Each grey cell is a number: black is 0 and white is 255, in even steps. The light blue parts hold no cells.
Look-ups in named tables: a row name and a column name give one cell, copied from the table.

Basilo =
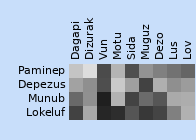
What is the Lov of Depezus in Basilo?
156
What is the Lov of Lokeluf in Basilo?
177
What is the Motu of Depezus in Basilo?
202
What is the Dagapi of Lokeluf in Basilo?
66
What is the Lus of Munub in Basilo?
170
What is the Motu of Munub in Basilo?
179
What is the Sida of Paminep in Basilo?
79
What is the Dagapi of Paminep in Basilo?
196
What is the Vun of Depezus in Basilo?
78
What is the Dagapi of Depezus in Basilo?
162
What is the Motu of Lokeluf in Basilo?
45
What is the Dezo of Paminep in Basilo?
128
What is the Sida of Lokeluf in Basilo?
85
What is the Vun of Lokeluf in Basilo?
38
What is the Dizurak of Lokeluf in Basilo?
169
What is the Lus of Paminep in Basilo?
114
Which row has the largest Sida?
Depezus

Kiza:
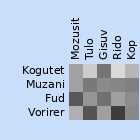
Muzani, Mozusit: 161
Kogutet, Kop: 182
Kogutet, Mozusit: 161
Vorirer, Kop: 136
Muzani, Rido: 134
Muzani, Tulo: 121
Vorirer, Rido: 61
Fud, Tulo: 149
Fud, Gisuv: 113
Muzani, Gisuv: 139
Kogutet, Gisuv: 117
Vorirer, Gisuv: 160
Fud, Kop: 141
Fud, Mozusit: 88

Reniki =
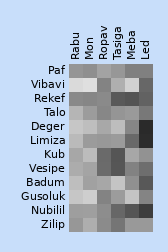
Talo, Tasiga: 149
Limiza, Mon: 155
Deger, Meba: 134
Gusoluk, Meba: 196
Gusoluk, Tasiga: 156
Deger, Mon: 190
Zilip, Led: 153
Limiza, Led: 44
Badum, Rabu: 190
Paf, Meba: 128
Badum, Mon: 161
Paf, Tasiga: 151
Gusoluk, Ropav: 131
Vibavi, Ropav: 131
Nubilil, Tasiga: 103
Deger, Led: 42
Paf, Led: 128
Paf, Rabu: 149
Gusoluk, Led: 132
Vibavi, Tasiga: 175

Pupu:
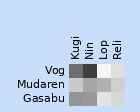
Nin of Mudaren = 166
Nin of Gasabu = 153
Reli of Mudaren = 207
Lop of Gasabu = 228
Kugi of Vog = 110
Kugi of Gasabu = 148
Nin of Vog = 63
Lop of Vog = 245
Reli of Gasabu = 215

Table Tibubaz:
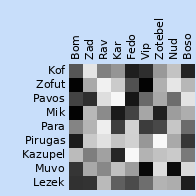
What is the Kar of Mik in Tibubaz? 26
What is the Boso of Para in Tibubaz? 107
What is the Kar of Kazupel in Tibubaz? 38
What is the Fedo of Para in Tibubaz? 210
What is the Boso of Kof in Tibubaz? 35
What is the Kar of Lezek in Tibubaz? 95
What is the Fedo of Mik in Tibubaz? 67
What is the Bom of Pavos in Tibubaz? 67
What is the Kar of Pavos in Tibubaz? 247
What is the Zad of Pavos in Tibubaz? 46
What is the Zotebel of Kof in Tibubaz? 153
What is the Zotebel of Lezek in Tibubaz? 179

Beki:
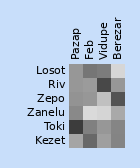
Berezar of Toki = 133
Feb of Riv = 155
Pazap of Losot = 151
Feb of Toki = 128
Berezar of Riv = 151
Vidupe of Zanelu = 213
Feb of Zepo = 151
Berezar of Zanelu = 169
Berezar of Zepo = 83
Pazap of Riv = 151
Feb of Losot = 118
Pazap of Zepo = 147
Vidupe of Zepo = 192
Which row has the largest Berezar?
Losot

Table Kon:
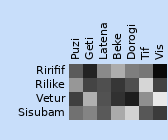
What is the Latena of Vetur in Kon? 82
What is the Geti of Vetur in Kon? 176
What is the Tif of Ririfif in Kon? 119
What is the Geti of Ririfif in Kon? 35
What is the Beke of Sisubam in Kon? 170
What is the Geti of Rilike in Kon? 68
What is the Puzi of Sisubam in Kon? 113
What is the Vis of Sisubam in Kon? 59
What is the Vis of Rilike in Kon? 66
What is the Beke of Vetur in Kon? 49
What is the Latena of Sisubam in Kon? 89
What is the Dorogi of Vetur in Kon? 29
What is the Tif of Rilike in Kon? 214
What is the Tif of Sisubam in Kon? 87
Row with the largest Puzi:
Rilike

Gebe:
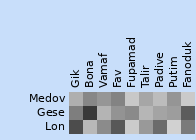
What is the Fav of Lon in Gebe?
88
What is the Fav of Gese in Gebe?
147
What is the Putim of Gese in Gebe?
157
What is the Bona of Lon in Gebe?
184
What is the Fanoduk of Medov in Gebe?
202
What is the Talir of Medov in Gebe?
166
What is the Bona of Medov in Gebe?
135
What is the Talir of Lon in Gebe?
153
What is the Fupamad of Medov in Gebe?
200
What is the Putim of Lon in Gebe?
209
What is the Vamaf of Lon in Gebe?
139
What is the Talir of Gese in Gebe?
182
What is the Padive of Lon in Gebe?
107
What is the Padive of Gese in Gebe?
164
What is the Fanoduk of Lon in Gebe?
122
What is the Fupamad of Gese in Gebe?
138
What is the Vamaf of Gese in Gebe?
180

